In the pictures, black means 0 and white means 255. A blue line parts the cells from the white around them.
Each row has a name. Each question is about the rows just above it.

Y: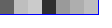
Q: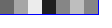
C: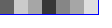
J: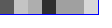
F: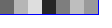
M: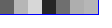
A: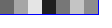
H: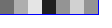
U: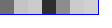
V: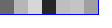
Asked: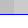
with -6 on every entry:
[184 197]
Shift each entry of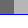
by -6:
[ 99 176]
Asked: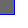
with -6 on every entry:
[99]
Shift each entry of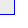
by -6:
[230]
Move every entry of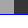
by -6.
[160  48]
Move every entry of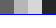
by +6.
[104 188 221  44]

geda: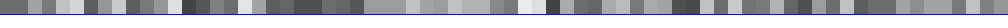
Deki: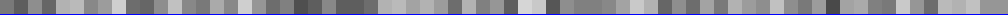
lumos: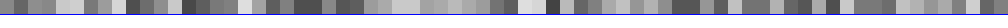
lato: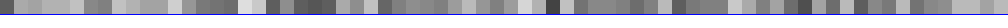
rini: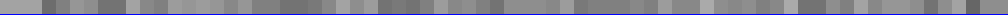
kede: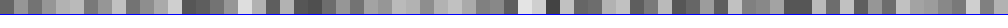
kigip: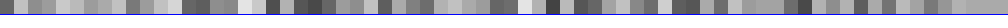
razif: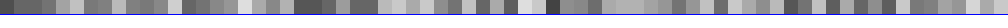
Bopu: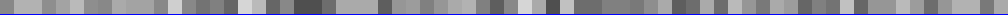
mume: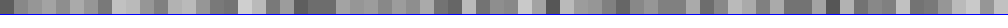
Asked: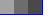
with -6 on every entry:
[157 103  67]
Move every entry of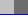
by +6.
[199 115]
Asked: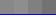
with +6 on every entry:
[142 148 134 121]

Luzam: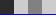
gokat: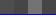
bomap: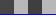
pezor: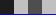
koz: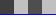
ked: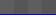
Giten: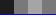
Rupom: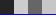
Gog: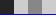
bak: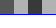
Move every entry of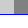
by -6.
[199 123]
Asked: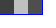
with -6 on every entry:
[ 57 186  72]

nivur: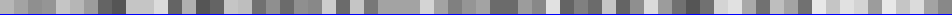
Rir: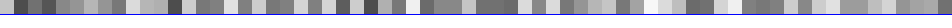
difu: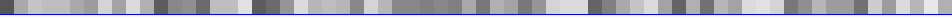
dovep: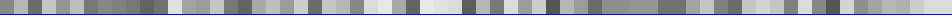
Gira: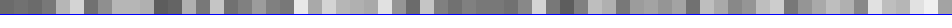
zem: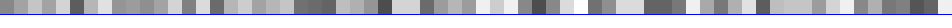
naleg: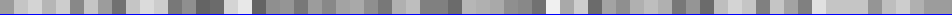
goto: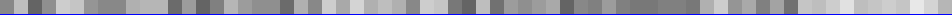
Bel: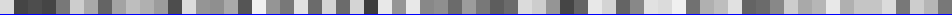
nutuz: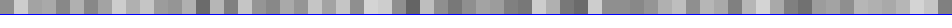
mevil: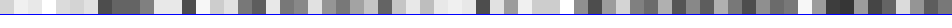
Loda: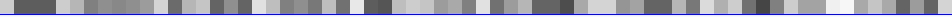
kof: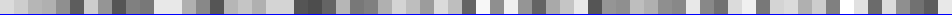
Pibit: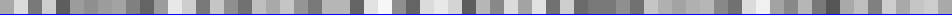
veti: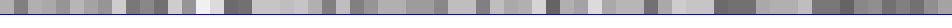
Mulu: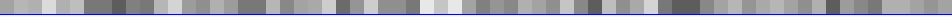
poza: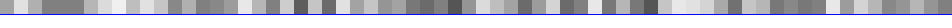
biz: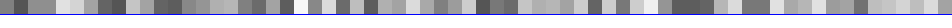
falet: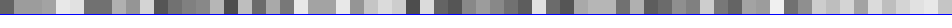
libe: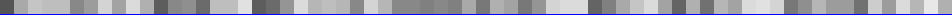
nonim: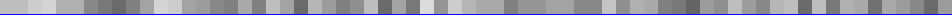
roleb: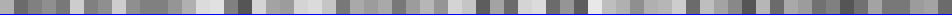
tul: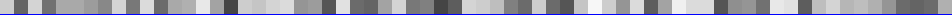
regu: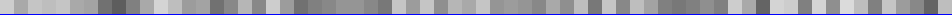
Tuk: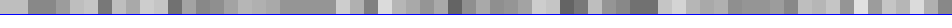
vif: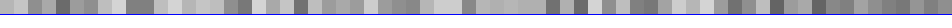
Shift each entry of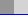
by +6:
[155 218]
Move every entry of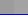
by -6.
[150 157]

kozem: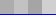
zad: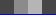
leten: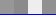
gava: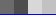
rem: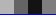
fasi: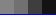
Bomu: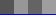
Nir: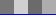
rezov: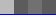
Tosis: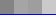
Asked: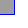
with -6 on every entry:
[152]
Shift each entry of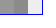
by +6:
[157 145 244]
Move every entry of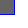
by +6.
[106]

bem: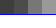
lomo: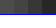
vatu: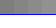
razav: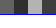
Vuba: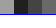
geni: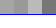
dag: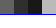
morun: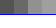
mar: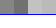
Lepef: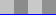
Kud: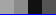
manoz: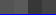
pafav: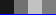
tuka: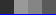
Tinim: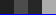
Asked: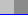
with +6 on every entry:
[200 145]
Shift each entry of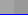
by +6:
[171 159]
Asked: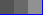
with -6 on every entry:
[ 78  99 139]
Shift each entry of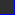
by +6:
[53]
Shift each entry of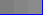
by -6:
[120 127 133]
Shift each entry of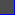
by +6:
[82]

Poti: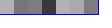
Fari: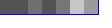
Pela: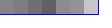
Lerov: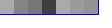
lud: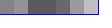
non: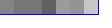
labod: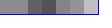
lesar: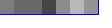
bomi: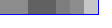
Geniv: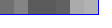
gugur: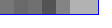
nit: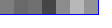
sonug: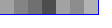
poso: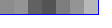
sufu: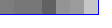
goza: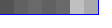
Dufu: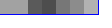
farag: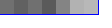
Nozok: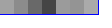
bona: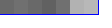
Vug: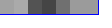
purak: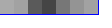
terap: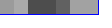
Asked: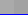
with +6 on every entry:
[176 168]
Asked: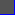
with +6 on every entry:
[89]
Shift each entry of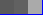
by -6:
[ 84  91 164]

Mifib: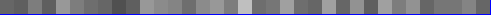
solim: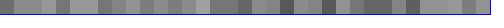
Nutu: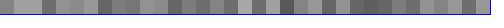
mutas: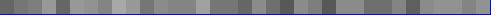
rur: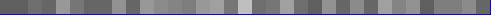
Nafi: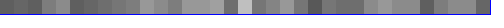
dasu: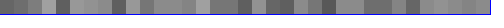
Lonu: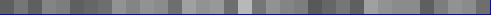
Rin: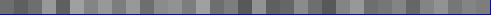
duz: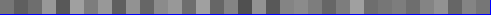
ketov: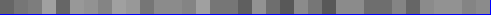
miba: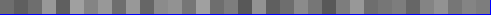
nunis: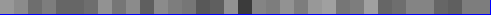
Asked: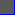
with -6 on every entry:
[82]
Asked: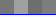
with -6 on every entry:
[112 154 104 119]
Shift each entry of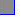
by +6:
[145]
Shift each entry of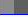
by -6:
[133  89]

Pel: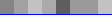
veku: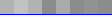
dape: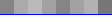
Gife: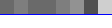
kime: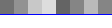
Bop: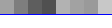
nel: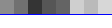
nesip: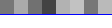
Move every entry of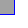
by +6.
[168]
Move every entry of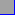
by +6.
[168]

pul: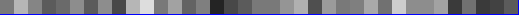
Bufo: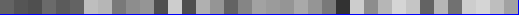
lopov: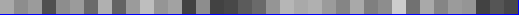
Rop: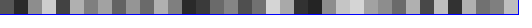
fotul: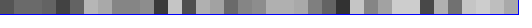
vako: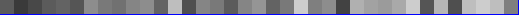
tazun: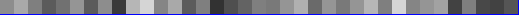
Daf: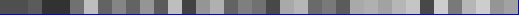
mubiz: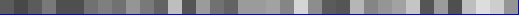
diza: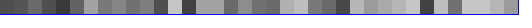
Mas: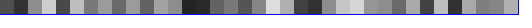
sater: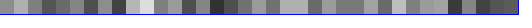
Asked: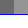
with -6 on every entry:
[100 143]
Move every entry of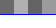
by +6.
[112 182 105 161]
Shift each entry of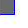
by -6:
[100]
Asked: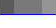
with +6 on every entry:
[ 97 127 127 155]
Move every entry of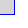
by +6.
[219]
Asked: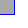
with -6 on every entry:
[163]
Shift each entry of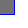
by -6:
[107]

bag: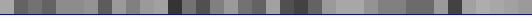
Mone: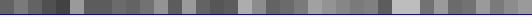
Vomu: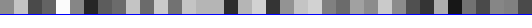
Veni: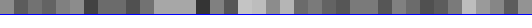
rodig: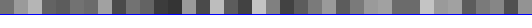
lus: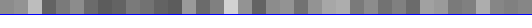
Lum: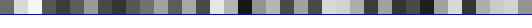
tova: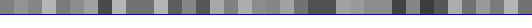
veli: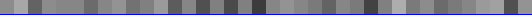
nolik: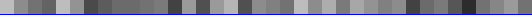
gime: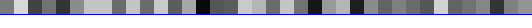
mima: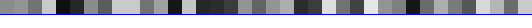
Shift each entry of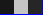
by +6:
[ 29 202  44]
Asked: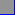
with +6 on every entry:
[153]
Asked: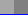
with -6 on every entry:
[161 122]
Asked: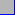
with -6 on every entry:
[175]
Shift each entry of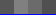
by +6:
[ 92 134 113  86]

